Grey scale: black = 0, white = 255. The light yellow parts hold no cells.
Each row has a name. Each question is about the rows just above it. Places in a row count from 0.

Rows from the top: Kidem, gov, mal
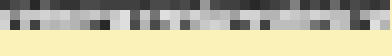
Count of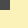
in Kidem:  10
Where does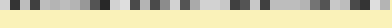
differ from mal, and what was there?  20, [200]

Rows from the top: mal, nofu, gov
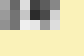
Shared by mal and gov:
[221]
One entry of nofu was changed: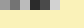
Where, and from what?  2, [198]

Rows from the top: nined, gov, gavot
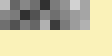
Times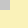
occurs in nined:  0
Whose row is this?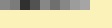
gov

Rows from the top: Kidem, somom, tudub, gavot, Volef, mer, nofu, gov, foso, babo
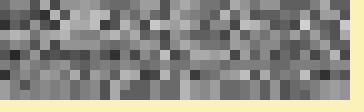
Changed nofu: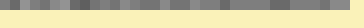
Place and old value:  14, [106]
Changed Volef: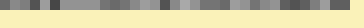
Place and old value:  27, [137]
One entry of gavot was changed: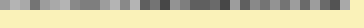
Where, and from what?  13, [169]
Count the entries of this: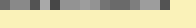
17
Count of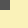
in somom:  7

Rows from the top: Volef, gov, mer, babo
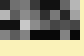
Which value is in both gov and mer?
[140]
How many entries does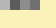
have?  4
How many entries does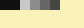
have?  6
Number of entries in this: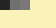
3
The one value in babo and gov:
[92]
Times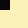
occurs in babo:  4

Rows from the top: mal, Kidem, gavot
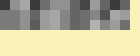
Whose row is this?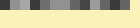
mal
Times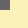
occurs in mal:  3
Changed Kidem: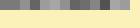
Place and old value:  6, [133]
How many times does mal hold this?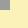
1
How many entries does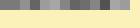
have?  13
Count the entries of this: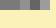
5

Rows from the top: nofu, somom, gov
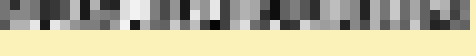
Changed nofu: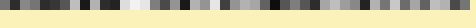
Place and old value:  28, [98]
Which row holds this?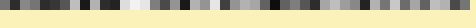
nofu
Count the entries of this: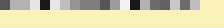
20
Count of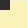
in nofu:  4
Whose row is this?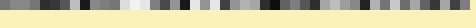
somom

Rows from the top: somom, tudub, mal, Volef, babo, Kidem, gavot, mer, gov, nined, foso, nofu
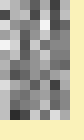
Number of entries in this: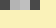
4
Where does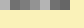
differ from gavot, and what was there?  4, [170]
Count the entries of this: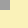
1

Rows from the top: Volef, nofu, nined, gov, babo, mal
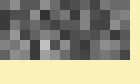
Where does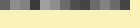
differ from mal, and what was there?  10, [119]
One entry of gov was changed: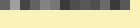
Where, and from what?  1, [150]
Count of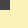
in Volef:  2
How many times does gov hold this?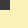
2
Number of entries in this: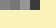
4
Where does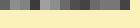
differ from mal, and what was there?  11, [107]

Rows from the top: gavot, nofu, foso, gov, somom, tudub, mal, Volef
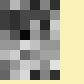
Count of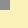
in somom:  0
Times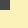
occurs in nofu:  3
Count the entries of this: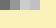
4
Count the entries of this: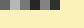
6
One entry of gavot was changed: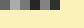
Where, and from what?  1, [183]

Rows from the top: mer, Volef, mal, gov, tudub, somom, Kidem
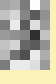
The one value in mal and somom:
[234]
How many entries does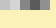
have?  5
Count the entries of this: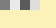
4
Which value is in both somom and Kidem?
[234]
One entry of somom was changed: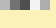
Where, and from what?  3, [234]
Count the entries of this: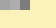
3

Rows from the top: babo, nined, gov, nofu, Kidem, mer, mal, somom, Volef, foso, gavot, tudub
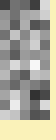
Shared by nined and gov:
[174]
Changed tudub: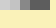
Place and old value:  3, [83]
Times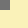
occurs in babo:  1
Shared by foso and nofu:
[155]
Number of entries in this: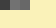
3
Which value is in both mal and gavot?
[217]
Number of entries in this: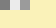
3

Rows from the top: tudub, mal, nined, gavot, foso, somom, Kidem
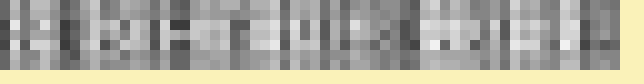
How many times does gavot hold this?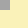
6
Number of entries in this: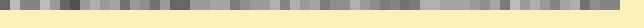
62
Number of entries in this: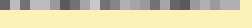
24
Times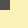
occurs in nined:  3
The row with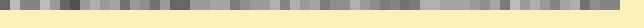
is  somom

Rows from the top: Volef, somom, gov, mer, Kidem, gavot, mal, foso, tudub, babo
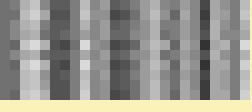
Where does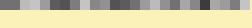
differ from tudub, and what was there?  5, [83]
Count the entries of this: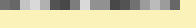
18
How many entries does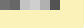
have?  6

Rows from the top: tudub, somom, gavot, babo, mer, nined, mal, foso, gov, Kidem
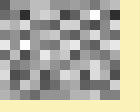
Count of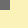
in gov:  4
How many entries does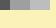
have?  5
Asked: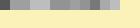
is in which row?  tudub
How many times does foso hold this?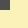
4
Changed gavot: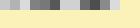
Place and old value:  5, [96]

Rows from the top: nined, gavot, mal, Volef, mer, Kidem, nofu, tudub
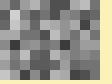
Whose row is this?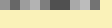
nined
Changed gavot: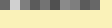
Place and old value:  0, [91]
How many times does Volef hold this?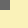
0
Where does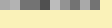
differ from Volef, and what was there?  1, [169]

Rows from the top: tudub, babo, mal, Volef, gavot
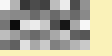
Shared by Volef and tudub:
[189]
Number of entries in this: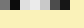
7
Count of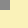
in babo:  5
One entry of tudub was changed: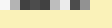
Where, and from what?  2, [54]

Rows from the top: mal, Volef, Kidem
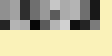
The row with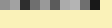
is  Volef
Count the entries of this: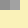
2

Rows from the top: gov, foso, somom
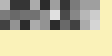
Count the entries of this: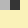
2
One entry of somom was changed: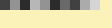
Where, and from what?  3, [171]
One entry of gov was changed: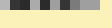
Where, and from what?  2, [53]
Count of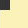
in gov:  3

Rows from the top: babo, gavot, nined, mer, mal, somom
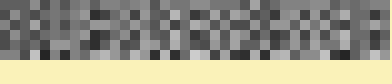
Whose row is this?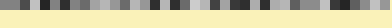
somom
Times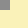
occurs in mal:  0
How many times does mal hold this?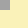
3
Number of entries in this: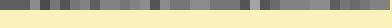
39

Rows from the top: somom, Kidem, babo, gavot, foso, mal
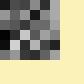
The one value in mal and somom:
[46]
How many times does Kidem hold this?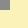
1

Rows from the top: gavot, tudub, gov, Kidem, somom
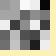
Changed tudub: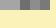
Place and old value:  2, [100]
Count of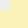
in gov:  2
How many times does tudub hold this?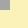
2

